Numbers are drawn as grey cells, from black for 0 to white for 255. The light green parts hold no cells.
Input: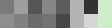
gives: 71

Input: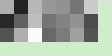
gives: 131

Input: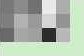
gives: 153

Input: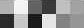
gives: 229

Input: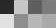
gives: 141

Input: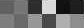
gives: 73

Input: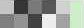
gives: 65

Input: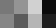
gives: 91

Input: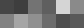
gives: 108

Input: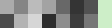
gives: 141
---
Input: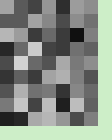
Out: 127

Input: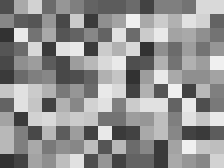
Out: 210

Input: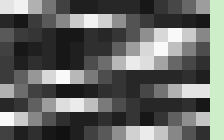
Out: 47

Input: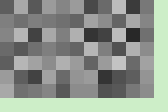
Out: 140

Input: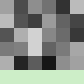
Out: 161

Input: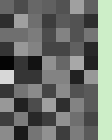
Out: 90

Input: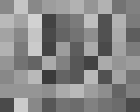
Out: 74
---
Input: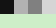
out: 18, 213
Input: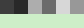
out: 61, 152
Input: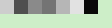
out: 205, 9
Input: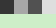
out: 53, 222
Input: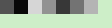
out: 82, 180
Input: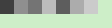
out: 63, 203
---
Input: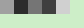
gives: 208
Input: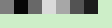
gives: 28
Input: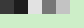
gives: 195
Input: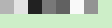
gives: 147
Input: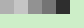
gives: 46
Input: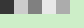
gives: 172
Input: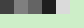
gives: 218
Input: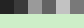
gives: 121
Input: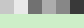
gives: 57
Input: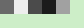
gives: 161
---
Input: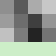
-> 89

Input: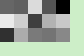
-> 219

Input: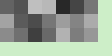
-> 40

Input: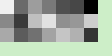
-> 79

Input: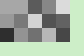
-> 91

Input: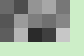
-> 148

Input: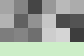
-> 152

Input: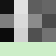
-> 225

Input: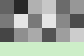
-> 199

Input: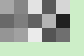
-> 227
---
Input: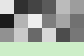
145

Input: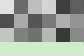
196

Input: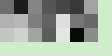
197

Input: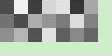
142

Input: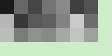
188

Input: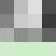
176

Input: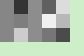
134

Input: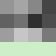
157
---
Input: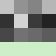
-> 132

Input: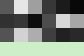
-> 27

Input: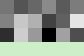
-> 90

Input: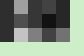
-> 66

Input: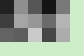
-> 20

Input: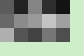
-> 46

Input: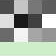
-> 119

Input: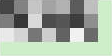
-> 92
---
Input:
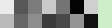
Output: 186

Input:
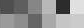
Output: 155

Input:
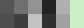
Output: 77

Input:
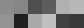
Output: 147

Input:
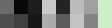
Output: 78

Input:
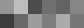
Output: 61
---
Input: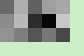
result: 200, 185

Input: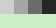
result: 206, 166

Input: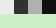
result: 235, 176

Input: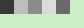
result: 219, 189

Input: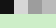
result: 214, 186

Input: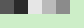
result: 230, 186

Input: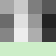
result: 237, 224
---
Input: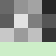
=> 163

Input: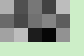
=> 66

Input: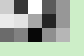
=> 91

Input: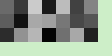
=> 65

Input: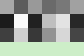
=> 120

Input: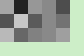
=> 137

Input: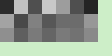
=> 79
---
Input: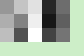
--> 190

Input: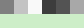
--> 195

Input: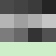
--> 197

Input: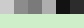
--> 140

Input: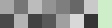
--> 66

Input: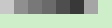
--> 120

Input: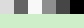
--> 100

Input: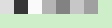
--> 250
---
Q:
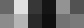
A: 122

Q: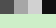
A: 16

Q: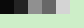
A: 212

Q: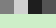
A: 83

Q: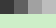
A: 189

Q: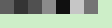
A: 116

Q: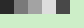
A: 72

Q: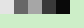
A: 9

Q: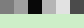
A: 75
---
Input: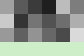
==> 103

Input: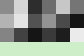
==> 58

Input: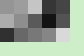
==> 120

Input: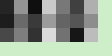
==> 114

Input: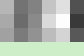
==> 188

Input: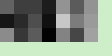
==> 131

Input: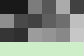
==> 148

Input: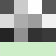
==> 145
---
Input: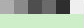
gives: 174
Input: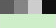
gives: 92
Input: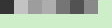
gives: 52
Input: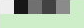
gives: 238
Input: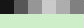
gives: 21
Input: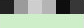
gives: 34
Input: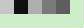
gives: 198
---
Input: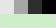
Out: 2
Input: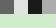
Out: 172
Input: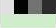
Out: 44
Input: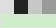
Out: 154
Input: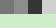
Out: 208
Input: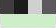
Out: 90
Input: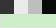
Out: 9
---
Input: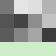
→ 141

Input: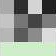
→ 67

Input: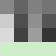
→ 143

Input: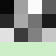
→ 115

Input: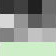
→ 93

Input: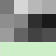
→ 47

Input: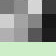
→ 133

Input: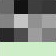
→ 145

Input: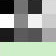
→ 241
